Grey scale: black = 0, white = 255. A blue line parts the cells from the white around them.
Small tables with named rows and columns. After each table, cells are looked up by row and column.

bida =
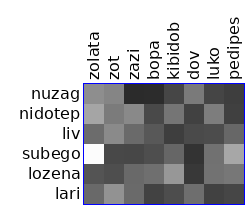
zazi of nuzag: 43
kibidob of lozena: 151
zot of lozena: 78
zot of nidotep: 123
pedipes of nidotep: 64
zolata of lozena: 84
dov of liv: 74
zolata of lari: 105
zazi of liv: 106
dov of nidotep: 65
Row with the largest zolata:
subego

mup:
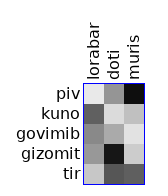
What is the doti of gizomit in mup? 22
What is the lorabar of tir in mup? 199
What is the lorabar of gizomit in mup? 152
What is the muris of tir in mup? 95
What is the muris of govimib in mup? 226
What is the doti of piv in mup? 149
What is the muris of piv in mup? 14
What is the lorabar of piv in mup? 233
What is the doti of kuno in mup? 219
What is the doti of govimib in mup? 170
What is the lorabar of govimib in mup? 137
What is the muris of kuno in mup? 192
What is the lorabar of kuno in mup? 96
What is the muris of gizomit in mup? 204
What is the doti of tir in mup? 86

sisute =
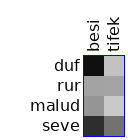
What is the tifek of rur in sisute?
164
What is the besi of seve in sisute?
46
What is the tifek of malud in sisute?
201
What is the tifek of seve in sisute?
114
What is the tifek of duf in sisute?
194
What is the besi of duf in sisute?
15
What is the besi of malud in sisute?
149
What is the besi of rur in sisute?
163
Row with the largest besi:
rur

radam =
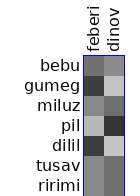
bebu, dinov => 138
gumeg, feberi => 64
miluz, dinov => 110
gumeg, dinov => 194
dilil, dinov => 197
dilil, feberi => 61
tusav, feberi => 136
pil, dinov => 52
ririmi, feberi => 136
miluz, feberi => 136

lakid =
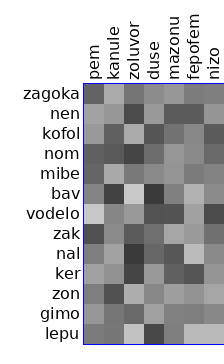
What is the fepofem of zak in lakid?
154
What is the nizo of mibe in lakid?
131
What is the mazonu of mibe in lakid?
148
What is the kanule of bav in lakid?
66
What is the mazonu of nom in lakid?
150
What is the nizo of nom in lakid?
106
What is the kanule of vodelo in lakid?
134
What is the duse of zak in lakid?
110
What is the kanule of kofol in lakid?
97
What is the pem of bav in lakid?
132
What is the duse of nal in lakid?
103
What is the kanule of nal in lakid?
162
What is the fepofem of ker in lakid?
85
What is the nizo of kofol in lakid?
91
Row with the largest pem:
vodelo

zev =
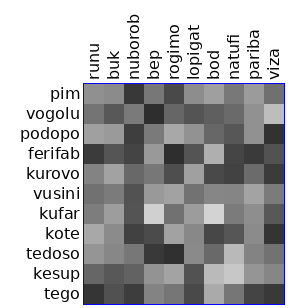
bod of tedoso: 105
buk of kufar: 157
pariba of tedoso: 131
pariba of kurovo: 107
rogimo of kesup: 163
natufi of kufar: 123
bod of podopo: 103
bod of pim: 159
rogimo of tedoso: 48
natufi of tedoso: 185
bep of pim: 119
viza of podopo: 50
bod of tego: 170
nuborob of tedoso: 119
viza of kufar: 88
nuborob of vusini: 82
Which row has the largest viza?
vogolu

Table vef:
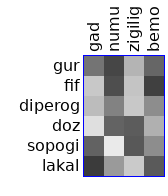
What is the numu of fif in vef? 78
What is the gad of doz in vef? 223
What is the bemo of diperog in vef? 141
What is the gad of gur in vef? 116
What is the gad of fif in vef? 200
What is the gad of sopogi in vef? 98
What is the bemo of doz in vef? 176
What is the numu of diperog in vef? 130
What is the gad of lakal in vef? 59
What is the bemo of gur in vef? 102

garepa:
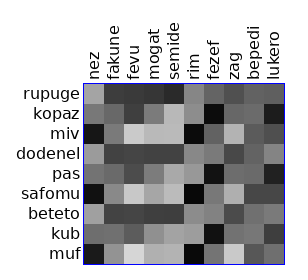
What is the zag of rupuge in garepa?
80
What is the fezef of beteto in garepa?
130
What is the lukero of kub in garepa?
62
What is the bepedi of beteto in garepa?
112
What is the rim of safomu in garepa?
8
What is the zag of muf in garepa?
201
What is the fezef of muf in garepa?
116
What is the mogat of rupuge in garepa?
54
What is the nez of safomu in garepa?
17

